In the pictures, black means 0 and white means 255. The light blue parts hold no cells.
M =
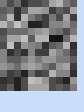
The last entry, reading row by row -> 121
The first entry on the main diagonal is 121
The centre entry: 121
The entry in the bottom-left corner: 62
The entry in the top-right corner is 93
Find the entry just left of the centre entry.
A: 133
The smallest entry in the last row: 34
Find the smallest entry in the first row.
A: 48
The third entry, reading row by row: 108
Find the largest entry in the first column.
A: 180
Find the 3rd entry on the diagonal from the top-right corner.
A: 77
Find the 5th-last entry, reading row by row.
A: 164
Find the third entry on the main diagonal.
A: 48
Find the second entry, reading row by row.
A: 77
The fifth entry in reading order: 77

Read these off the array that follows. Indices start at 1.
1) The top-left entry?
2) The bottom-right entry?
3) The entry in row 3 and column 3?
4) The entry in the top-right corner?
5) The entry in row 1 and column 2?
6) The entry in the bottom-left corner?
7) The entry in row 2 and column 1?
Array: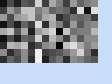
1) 18
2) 88
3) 154
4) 139
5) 76
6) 46
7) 62

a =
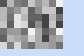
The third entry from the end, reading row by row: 169
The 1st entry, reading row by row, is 84
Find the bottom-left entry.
214
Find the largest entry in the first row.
242
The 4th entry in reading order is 114
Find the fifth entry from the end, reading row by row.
114
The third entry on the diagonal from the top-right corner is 68
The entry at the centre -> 84
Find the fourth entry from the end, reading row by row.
169
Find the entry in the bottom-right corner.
114
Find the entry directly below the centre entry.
242
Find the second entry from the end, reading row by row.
154
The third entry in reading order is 127
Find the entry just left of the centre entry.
214

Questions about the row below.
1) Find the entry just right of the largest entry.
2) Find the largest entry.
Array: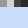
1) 65
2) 210

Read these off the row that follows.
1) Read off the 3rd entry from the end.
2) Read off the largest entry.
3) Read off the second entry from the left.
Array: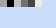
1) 112
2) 234
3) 0
